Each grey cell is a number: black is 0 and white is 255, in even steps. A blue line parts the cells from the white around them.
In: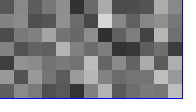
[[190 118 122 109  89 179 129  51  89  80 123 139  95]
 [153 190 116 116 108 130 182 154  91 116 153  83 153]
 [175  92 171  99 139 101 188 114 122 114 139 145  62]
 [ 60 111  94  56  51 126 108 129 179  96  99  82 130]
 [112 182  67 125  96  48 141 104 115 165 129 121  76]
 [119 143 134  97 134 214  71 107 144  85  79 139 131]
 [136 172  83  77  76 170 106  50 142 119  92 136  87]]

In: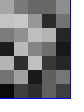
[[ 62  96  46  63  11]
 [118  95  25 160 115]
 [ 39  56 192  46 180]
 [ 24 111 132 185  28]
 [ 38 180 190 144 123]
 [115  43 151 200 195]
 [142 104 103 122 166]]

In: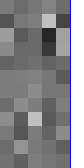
[[112 118 126  97 114]
 [ 96 114 121 147 108]
 [139 100 124  85 121]
 [111  90 192  92 141]
 [126  96 125 140 109]
 [119 119 140 124 125]
 [ 91 119 129 126 125]
 [107  98 112 107  99]
 [163  56 105 105 138]
 [160  39 106  90 156]
 [ 70 192 126 120  84]
 [109 131 118 108 123]]

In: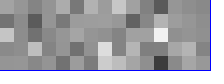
[[152 166 138  60 143 165 189 204 124 156 114 148 136 150 149]
 [132 180 167 128 127 181 132 221 146 113 149 132 190 142 138]
 [144 148 144 241 161 161 132 145 149 165 150 137 113 141 197]
 [142 150 157 179 135  98 152 158 157 156 121 149  91 140 115]
 [137 142 150  90 129 161 199 156 178 120 172 148 132 150 163]]

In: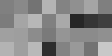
[[200 115 153 131  46 185 159 179]
 [144 139 139 149 122 140 158 160]
 [ 63  53  38 169 128 183 165 124]
 [127 165 144 131 180 115 137 128]]

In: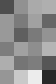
[[ 40 236 201 150]
 [ 86 125 117 174]
 [181 142 161 125]
 [147 122  95 153]
 [102 161 123 153]
 [175 170 145  78]]

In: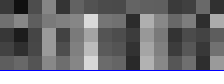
[[154  46 111  86 136 178  41 101 107 216 134 110 136  84 104  94]
 [113  56  87  60 128 165  50  84  90 188 128  78 154  71  47  66]
 [ 93  67  75  51 121 152  60  77  84 164 122  66 154  69  28  55]
 [172  46 125 104 136 175  44 113 117 218 134 128 122  94 135 112]
 [ 48 105  64  58  95  96 100  74  75  82  98  52 134  77  16  57]]

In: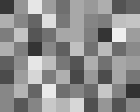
[[138  83 150  80 215 182 200 133  88 135]
 [ 50 131 199 106 132 111 233 101 180 135]
 [118 167  76 153  72 175 124 214 157  75]
 [157 167 113 174  84 119 189 230 141  95]
 [138 107 187 113 192  95 135  52 126 175]
 [157 239  52 127 168 167 113  85 195 125]
 [196 191 125 133 168 119 222 101 134 175]
 [ 99  83 174 153 168 111 156 230 149  55]]

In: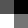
[[117 254]
 [  2  84]]
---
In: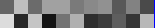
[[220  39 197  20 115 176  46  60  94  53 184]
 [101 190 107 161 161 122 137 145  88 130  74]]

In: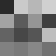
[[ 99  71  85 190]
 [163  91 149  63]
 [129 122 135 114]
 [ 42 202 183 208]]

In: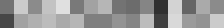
[[ 71 162 176 188 170 182 127 127 147 133 188  63 217 155 147 203]
 [115 203 139 195 224 121 162 182 115 108 133  48 211 101 170 139]]

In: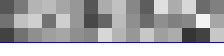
[[ 66 114 143 159 166 143 135 215 180 151 199 159 172  53  66 199]
 [ 86 122 180 187 166 151  86 172 193 135  93 223 172 215 107 128]
 [114 193 207 114 207 151  72 101 187 143 107 143 128 135 243 166]]

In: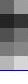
[[ 36  52]
 [ 80 115]
 [121 134]
 [101 157]
 [182 213]]

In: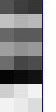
[[  5  11  18]
 [ 82  62  54]
 [109  69  76]
 [103  90  90]
 [158 145 152]
 [192 178 184]
 [206 226 242]
 [242 234 220]]

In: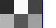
[[179  88 159]
 [ 42 251  68]]
